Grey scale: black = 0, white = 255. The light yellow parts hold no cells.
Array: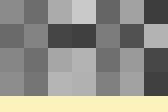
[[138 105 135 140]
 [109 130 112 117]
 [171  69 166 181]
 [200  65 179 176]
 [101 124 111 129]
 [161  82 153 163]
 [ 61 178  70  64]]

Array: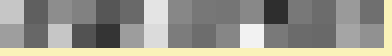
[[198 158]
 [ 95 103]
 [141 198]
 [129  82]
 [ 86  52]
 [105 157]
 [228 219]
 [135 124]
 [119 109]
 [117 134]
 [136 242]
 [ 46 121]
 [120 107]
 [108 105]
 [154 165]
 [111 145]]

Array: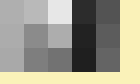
[[175 172 169]
 [185 139 126]
 [231 173 114]
 [ 44  34  31]
 [ 83  92 100]]

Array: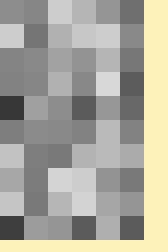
[[142 205 131 130  54 126 192 168 198  63]
 [133 116 137 133 159 140 126 125 120 156]
 [204 176 161 176 142 137 121 213 181 149]
 [180 200 146 136  89 130 177 205 210  89]
 [149 205 180 217 152 186 187 147 165 175]
 [111 137 118  92 103 129 171 120 149  91]]

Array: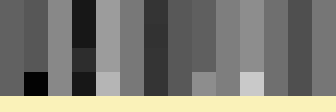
[[ 97  97  97  97]
 [ 87  87  87   3]
 [136 136 136 136]
 [ 23  23  45  23]
 [156 156 156 181]
 [120 120 120 120]
 [ 52  50  52  52]
 [ 88  88  88  88]
 [ 95  95  95 141]
 [126 126 126 126]
 [141 141 141 201]
 [111 111 111 111]
 [ 79  79  79  79]
 [118 118 118 118]]

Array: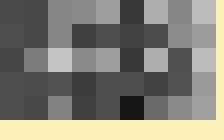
[[ 74  78  70  79  78]
 [ 72  72 123  77  72]
 [133 133 195  82 130]
 [137  65 137  60  63]
 [157  78 157  78  78]
 [ 56  66  56  79  21]
 [173  76 173  66 107]
 [133 139  80  82 137]
 [188 155 188 153 160]]
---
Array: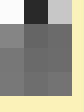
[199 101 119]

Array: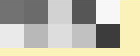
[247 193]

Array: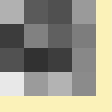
[154  96  49 232]

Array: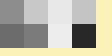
[196 237]

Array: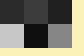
[32 15]

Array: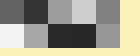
[129  39]

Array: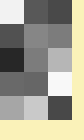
[ 73 134  39]
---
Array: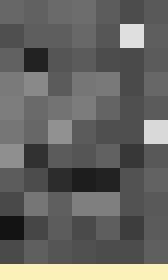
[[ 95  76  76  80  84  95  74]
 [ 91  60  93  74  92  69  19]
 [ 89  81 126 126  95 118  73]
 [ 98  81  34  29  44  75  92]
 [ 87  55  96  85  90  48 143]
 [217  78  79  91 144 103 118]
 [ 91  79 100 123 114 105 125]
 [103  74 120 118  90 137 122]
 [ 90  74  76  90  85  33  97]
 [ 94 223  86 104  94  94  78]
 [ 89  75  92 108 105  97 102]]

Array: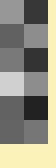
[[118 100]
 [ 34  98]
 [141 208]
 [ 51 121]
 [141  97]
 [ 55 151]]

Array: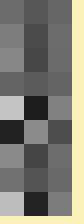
[[124  35 189]
 [105  84 113]
 [109  69 138]
 [ 77 139  34]
 [129  29 196]
 [100  91 100]
 [107  71 135]
 [108  75 125]
 [102  87 108]]

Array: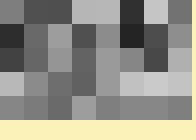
[[127 135 135 127 157 106 123 134]
 [195 202 193 154  97 110 139 184]
 [176  72 134 154  99 149 102  66]
 [142  77  36 140  80 157 105  45]
 [114 197  48 183 182  79  80 126]]

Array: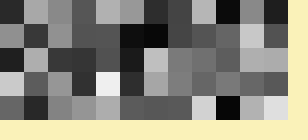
[[223 178   6 210  89  87  91 173 149 131  40 102]
 [ 88 103 121 102 125 166  46 239  49 150  92 202]
 [172 175  93 112 122 191  26  81  53  56 174  31]
 [ 82 200 101  84  69   8  14  84  83 145  56 144]
 [ 30 137  11 182  68  45 152 177  86 137 168  41]]

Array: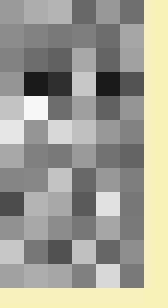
[[122 215 127 165 174 161]
 [143 101 193  80 119 200]
 [122 165 119 141 168 144]
 [119 225  89 168 181  76]
 [125 151 105 194 134 133]
 [ 99 113 155 121 128 169]
 [131 152 192 215 149 230]
 [149  97 159 110 246 195]
 [ 82  25 200  48  25 149]
 [161  99 168  97 110 130]
 [165 109 125 120 131 140]
 [112 152 104 180 172 154]]

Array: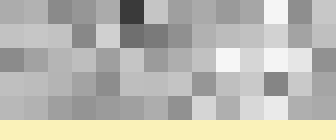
[[170 175 234 216 175 213 145 173 160 155 148 159 178 184]
 [165 201 133 201 191 150 196 189 190 141 163 180 188 191]
 [145 230 244 214 246 193 174 155 197 159 190 181 162 139]
 [191 163 210 193 188 177 144 122 111 208 136 194 198 194]
 [199 142 245 166 154 170 159 197  58 171 150 138 178 172]]

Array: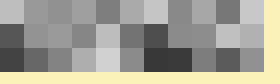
[[145  91 125  58  56 139 209 174 131 103  67]
 [177 192 141 139  78 115 189 134 154 147  86]
 [200 119 167 137 197 170 126 159 145 153 190]]
